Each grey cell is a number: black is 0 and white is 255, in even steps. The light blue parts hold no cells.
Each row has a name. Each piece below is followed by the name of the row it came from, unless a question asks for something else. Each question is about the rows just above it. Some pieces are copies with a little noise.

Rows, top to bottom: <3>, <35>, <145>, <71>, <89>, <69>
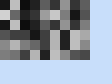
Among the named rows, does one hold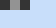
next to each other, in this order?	yes
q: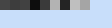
<71>
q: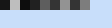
<145>
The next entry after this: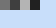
[190]
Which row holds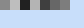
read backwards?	<89>

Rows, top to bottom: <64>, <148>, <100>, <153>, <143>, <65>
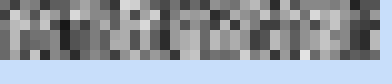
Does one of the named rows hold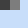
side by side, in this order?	yes
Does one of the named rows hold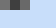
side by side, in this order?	yes
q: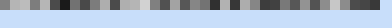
<100>
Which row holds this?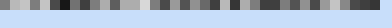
<100>
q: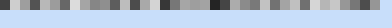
<148>
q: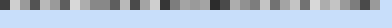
<148>

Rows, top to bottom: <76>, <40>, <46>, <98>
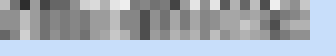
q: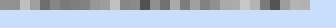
<46>
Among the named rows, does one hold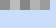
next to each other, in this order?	no
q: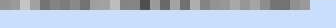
<40>
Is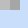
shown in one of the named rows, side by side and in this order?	no
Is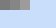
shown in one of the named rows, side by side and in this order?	yes

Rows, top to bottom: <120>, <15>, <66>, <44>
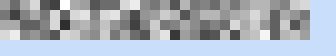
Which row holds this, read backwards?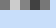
<66>
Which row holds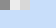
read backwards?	<120>
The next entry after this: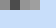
[204]
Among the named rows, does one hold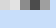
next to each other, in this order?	no
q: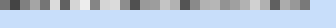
<15>

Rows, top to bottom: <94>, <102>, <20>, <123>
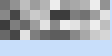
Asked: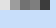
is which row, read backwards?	<102>
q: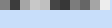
<102>
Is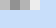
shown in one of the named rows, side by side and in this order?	no
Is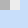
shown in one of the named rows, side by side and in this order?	yes
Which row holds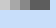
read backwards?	<123>

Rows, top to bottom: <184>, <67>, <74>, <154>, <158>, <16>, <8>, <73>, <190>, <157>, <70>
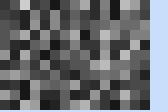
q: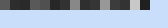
<158>
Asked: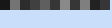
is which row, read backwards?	<67>
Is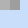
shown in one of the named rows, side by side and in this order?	yes
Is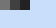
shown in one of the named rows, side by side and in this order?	yes

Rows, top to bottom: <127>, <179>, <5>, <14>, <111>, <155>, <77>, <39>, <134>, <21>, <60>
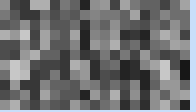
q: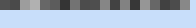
<155>
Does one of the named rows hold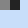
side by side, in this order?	yes
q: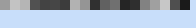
<77>
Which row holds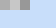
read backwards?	<77>
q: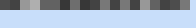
<155>

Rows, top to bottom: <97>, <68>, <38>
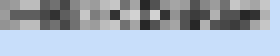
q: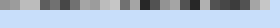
<38>
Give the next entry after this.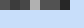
[50]
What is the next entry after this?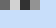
[82]
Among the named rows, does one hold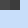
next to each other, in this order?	yes

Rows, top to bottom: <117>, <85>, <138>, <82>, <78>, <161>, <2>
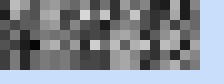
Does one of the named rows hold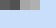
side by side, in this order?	yes
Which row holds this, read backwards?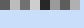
<78>
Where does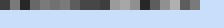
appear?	<2>
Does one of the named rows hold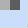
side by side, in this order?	yes
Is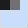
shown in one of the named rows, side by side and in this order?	no

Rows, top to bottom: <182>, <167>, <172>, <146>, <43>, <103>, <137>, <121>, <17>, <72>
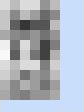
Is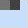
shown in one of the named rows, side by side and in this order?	yes
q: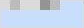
<182>
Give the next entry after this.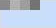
[157]
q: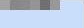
<146>
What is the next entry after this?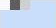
[115]

